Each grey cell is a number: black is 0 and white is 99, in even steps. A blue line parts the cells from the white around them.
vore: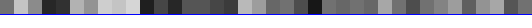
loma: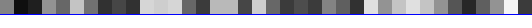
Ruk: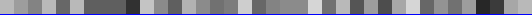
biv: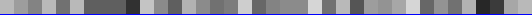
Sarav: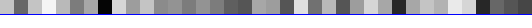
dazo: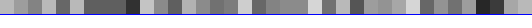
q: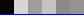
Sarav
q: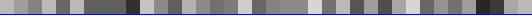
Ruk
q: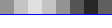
loma
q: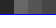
Sarav
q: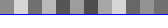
Ruk
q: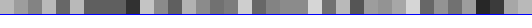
dazo

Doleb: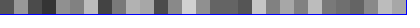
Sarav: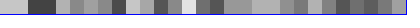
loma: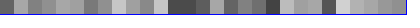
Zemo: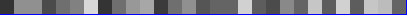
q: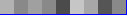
Sarav
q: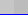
Zemo
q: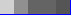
Doleb

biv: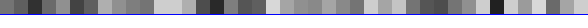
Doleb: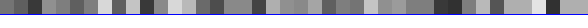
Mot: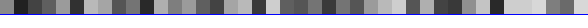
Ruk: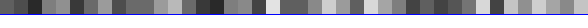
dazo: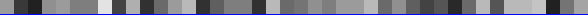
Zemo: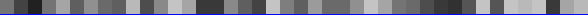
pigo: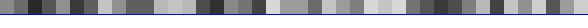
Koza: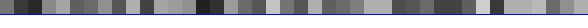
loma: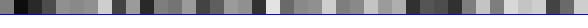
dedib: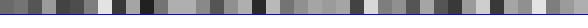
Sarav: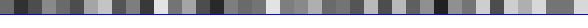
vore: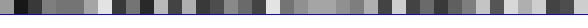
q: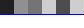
Sarav
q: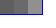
Koza
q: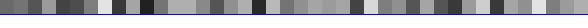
dedib
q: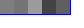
loma
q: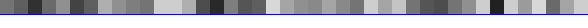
biv
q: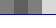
Doleb

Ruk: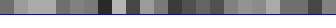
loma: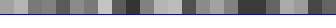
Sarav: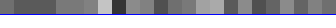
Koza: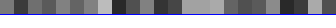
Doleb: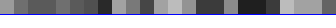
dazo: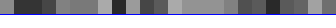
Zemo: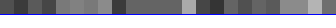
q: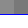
loma
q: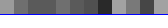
Doleb
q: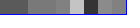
Sarav
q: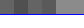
Zemo
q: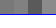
loma
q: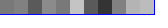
loma
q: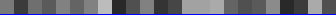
Koza

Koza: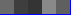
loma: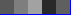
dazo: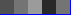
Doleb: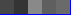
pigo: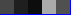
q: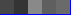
Doleb
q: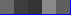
Koza
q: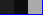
pigo
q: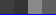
Koza
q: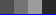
dazo

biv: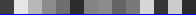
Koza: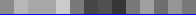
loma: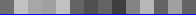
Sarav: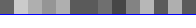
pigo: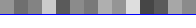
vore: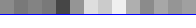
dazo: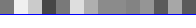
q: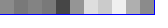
vore
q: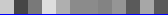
dazo
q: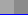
pigo
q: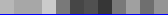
Koza
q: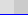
vore
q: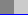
pigo

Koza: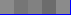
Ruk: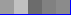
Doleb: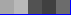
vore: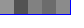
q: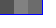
vore
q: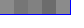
Koza
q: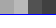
Doleb

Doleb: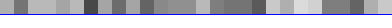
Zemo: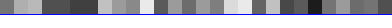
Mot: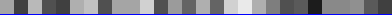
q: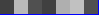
Mot
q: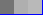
Zemo
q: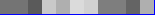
Doleb
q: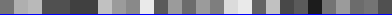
Zemo

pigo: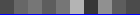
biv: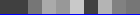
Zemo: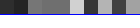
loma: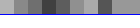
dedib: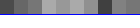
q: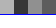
pigo
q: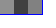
dedib
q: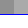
loma
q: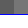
pigo
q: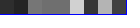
Zemo
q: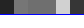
Zemo
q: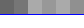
dedib

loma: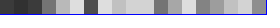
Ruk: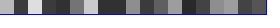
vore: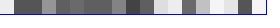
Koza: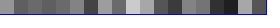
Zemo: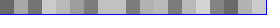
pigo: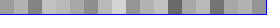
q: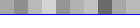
pigo
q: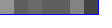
vore
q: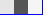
vore
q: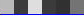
Ruk
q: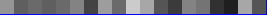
Koza
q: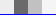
vore
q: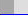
loma

